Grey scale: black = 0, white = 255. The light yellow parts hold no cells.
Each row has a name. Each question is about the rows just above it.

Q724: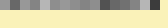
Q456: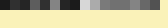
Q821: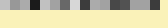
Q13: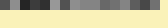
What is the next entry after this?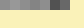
[113]
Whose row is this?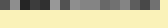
Q13
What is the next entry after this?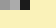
[193]
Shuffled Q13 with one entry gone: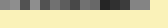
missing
[152]
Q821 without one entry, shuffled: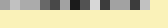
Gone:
[152]
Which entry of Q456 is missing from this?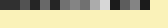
[122]

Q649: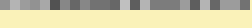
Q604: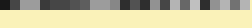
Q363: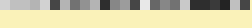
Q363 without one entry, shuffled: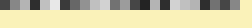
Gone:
[201]
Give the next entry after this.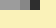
[82]
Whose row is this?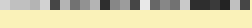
Q363
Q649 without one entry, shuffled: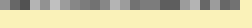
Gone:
[168]
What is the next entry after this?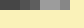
[46]
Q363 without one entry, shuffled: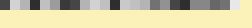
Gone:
[35]
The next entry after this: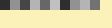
[180]

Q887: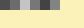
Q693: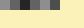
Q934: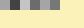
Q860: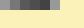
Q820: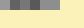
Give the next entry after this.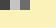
[165]
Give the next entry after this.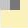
[67]
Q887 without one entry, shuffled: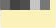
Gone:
[131]

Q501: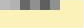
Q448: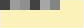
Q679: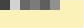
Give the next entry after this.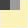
[144]
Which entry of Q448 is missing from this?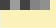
[166]
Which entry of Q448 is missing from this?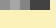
[156]
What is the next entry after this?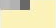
[144]
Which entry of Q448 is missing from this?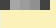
[132]
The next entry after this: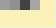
[132]

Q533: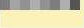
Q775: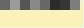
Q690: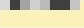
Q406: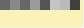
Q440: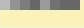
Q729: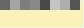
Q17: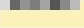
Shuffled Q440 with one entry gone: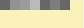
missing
[114]
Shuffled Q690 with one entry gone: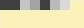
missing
[208]
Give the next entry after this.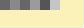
[186]
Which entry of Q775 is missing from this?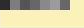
[54]
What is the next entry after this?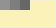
[155]
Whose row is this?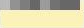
Q440

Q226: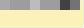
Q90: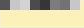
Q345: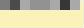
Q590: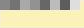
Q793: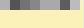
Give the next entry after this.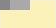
[93]
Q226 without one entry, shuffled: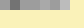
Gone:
[65]
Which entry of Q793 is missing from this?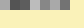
[178]

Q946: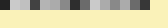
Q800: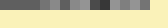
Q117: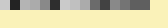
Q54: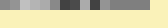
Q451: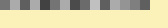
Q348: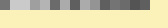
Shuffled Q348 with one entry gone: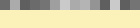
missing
[84]
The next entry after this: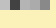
[46]
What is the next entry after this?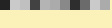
[137]
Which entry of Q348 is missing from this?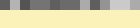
[159]

